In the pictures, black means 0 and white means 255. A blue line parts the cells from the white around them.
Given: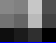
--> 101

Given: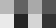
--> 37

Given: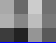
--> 135

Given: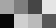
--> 207

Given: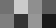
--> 52

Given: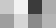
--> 214
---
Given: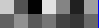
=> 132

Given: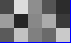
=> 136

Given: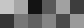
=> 89

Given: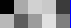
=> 209

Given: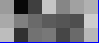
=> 85

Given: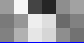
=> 222

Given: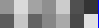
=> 204
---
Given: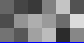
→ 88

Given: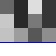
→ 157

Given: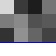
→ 145

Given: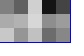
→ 149

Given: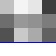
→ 201

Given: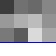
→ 91

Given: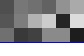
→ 57
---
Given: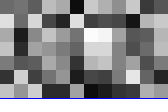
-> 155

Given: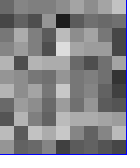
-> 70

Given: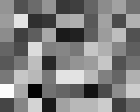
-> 107

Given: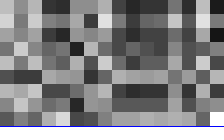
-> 255

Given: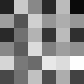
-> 66
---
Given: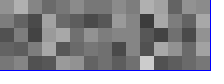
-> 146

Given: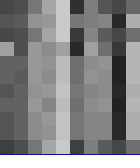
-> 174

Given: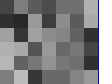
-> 69

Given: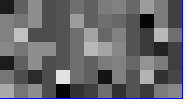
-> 64

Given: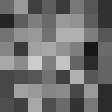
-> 100

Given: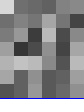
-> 186
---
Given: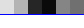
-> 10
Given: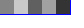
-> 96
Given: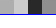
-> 204
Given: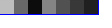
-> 81
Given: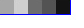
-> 108
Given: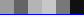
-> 199
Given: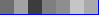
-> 142
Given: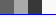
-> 169
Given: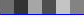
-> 79
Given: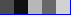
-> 183
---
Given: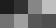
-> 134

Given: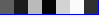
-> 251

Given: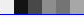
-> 116

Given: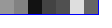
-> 222

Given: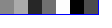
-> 1

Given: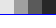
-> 90
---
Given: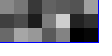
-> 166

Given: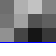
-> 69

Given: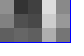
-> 102

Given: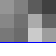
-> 107

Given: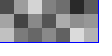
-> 123

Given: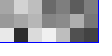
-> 44

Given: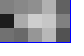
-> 105

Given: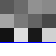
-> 221

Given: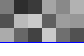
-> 103
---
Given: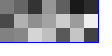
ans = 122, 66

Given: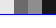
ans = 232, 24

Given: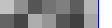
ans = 194, 166

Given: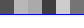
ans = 81, 117

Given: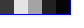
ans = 56, 5

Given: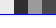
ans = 235, 74

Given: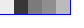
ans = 237, 187

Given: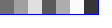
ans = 111, 54

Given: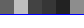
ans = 98, 141
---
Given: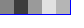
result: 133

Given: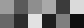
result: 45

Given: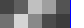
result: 113

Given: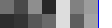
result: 87

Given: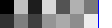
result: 63

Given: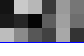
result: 139
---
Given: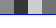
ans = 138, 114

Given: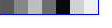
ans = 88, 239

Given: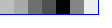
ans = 190, 237

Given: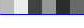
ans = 186, 105

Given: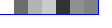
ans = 253, 130

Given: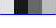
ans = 226, 188

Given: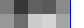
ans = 123, 164

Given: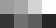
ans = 156, 38

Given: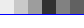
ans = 237, 97

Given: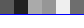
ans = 89, 110
